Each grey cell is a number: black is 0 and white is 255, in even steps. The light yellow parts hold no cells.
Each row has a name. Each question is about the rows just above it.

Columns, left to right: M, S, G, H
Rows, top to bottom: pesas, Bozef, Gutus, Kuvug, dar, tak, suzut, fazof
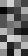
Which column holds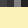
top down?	G
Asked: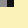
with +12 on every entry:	[154  31]
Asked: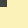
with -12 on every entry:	[55]
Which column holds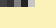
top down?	G

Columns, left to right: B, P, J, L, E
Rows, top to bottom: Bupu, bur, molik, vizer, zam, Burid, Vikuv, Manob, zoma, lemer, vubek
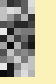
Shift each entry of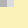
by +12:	[191 232]
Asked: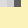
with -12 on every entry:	[208 195  83]
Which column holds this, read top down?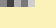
J

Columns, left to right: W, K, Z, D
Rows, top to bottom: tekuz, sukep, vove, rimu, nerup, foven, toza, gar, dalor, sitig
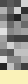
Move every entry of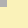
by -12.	[165]
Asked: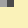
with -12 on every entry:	[150  63]
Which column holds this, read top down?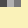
W
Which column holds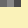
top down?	K
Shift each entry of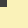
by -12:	[51]
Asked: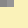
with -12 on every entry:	[124 138]

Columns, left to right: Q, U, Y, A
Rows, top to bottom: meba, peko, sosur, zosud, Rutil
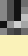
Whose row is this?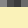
Rutil
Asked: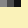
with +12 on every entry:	[147  88  30]
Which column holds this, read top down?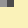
U
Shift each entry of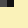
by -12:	[64  6]
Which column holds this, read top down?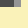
U

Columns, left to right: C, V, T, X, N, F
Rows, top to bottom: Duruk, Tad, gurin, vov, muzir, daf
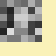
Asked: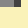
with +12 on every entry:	[146 146  78]
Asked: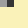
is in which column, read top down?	F
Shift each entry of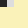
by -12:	[ 25 209]
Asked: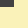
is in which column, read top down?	N
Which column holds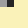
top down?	V
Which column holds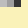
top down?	F

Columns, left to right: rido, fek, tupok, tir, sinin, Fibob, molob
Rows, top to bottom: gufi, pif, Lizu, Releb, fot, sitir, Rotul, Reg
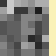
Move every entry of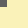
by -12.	[84]
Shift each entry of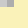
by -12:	[190 161]
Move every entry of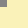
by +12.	[145]

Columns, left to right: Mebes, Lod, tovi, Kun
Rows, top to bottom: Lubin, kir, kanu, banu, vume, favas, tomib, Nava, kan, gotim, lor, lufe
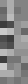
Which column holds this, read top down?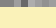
Kun
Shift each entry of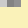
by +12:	[215 143 157]
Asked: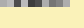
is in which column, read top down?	Lod
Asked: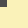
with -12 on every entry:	[65]

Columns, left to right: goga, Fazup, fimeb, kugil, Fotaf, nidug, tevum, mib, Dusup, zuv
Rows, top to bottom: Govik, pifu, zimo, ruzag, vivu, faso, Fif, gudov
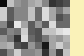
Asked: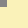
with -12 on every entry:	[122]
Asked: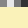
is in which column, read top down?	fimeb
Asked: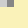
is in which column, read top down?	goga
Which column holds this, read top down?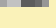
Fotaf
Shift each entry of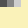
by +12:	[ 92 146 218]

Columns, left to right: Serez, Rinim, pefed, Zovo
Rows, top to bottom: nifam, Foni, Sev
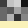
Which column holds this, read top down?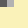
Rinim
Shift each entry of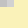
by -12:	[182 197]
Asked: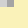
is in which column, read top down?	pefed

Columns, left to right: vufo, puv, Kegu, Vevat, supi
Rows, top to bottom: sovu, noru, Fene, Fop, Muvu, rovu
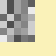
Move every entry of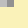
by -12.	[178 133]
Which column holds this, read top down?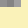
Vevat
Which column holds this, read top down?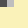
puv

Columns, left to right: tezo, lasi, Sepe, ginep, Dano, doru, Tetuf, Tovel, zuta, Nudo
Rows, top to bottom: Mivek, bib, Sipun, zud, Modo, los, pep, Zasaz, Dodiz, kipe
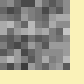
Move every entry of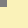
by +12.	[138]
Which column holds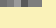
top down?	doru

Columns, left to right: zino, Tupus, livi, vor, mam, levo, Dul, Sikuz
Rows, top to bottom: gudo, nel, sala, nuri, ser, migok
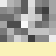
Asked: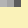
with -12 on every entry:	[168 152  80]
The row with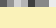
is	migok
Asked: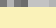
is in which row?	ser

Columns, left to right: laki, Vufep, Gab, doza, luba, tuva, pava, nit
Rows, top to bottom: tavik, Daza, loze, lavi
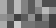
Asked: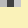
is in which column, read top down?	Gab
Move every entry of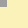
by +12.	[171]

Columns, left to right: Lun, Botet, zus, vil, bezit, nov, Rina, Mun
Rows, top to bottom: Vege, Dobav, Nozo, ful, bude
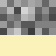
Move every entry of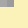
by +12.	[179 167]
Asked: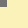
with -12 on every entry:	[103]
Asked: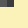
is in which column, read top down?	bezit
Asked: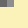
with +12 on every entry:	[115 154]
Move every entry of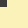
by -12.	[48]
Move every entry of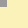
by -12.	[143]

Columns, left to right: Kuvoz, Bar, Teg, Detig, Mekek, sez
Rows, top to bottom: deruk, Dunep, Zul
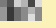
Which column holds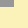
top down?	Kuvoz
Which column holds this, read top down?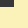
Bar
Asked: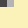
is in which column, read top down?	Mekek

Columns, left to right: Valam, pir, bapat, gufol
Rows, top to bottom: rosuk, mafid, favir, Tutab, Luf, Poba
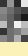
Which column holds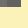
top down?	pir
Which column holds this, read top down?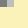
Valam
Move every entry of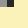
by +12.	[161  52]
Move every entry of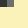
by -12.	[40 98]
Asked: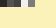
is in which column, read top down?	bapat
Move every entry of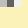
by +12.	[202 110 253]
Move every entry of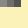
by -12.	[124  98  71]

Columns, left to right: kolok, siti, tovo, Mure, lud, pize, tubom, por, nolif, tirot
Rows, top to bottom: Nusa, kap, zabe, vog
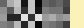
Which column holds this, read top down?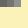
nolif
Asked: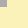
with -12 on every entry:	[160]
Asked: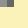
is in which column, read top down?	nolif
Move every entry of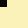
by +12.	[20]

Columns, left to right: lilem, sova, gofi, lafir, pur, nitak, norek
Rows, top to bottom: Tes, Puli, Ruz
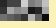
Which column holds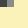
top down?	gofi
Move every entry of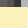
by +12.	[108  94  65 192]
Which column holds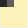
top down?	nitak
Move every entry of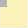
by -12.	[168]
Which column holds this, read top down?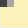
sova
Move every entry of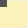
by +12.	[94]

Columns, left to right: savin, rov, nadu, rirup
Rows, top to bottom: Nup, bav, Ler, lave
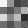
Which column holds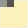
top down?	rov
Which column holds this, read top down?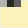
rirup
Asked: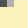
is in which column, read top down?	rirup
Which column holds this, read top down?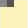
rov
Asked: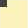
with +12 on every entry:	[79]
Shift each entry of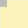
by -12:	[177]

